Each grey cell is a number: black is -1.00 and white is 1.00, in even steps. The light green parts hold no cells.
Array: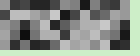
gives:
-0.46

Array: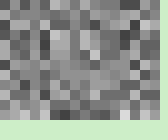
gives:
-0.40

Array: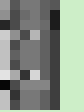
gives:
-0.06

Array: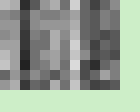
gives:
-0.48

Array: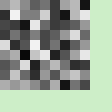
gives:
0.28

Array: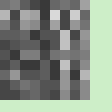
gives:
-0.10

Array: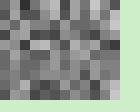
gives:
0.55

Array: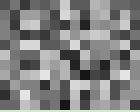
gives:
-0.19
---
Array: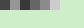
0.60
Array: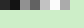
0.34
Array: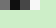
0.94
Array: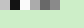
0.08
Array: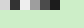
-0.78
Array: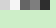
-0.64
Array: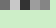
0.04
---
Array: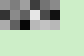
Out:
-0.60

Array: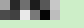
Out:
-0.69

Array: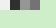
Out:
0.17

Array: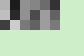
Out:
-0.60

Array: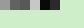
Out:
-0.31

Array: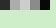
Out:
0.09

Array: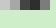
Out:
-0.03

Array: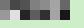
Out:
-0.62
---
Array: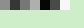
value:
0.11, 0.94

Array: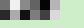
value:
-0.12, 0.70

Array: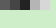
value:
-0.29, 0.69

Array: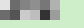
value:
0.78, 0.22

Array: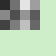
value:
-0.66, -0.19

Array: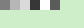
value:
-0.01, -0.29

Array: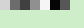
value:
0.66, -0.32

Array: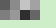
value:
-0.28, -0.20

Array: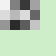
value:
0.90, 0.54

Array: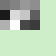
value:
-0.08, -0.54
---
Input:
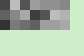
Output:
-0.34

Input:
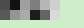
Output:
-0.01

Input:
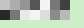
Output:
0.91

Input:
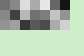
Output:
-0.01

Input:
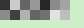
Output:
-0.70

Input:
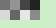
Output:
0.16

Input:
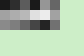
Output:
0.76
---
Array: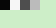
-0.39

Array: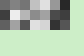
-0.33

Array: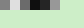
-0.16

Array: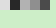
0.40

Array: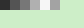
-0.07

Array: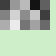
-0.08
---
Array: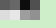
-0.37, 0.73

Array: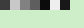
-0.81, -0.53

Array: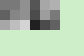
0.39, 0.31

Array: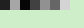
0.66, -0.75

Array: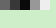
0.87, -0.20

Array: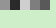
-0.30, 0.16

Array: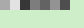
-0.39, 0.33
